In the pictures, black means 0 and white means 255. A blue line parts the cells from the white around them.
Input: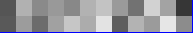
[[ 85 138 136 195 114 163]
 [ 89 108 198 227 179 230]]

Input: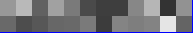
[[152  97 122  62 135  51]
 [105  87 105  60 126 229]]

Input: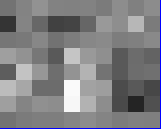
[[115 146 129 123 128]
 [ 52 103  68 153 183]
 [118 135 125 138 128]
 [159 119 197 143 108]
 [ 93 151 147 115 109]
 [188 108 250 158  89]
 [159 144 247 141  36]
 [115 126 133 132 128]]

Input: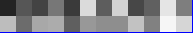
[[ 36  67  58  93  71 229]
 [189 168  95 142 194 246]]

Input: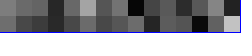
[[125 100 104  85   6  89  88  34]
 [110  60  72  72 108  92  10 194]]

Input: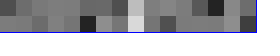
[[ 79 121 124 105 189 133  88 136]
 [124 108 117 142 217  80 124 142]]
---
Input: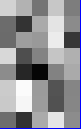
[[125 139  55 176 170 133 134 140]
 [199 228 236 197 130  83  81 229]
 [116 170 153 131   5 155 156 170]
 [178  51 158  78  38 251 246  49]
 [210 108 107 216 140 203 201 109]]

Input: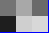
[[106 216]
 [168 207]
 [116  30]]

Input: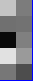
[[124 114 128 154  77]
 [196 112  10 225 119]]

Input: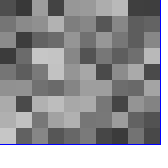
[[ 62  99 135 185  74 164 131  82  72]
 [ 63  93  93 111 170 105 148  98 115]
 [185 135 119  94 140 109  68 156  59]
 [173  86 151 119  74 158 119 120  70]
 [154 135 113  83 167 158 171 118 122]
 [151 126 149 135 149 133 168 177 103]
 [ 67 178 107 196 194 106 189 162  86]
 [157 144  98 198 122 113 177 119 134]
 [ 56 138  61 107  93 146  74 193  97]
 [ 78 117 139  59 117 145 171 176 198]]

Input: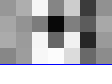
[[145 168 154 140]
 [ 59  92  38 105]
 [205 127 241 220]
 [133   8 102 252]
 [246 124 245 247]
 [174 147 155 157]
 [151 166 171 135]]

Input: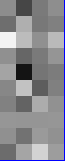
[[142 128 186 149 124 128 145 150 145 157]
 [122 120 144 122 117  93 172 149 154 211]
 [ 70 175 188 102  20 194  99 149 114 165]
 [141 110 243 144 164 135 129 150 144 108]]

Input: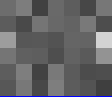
[[119  77 211 147  78  63]
 [ 71 121 100  90  76  83]
 [ 93  99 101  98  91  92]
 [105 104  83  78 121 126]
 [ 65 117  88  94  66  72]
 [125  73  87  96 126 120]
 [109  92 157 117  93  87]]
